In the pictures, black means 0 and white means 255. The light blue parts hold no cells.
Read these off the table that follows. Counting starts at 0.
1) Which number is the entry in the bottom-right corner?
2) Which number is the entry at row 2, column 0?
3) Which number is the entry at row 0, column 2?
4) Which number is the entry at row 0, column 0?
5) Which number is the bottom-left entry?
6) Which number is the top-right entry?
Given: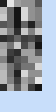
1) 21
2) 202
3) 160
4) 33
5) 46
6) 87

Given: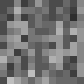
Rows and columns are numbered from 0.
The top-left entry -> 75
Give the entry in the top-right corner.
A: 134
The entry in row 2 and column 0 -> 90
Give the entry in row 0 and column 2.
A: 134
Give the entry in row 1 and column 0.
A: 75
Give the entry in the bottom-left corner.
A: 75
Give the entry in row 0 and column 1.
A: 75
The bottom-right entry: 90
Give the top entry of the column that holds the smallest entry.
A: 75
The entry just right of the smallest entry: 118
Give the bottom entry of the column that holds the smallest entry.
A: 104

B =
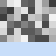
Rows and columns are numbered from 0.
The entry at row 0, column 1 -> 229
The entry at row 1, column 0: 90
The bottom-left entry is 130
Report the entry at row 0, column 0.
144
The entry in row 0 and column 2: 242
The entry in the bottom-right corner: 171
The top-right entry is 61

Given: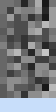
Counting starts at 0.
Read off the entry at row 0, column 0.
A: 116
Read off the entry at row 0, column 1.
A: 116
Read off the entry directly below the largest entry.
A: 64
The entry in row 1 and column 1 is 64
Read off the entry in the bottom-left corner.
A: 90
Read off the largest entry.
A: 199
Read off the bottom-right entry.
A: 156
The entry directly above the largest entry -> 38
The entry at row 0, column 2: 103
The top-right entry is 116
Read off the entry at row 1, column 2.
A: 141
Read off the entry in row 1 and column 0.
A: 116

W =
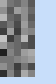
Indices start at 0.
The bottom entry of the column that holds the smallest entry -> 47
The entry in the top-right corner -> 89
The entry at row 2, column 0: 183
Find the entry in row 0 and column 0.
169
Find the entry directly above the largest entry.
62
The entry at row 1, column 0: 143
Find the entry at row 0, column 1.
117
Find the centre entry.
104
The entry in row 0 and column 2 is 104
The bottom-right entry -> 131
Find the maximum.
196
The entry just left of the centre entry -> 62
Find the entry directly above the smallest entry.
157
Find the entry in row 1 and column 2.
157
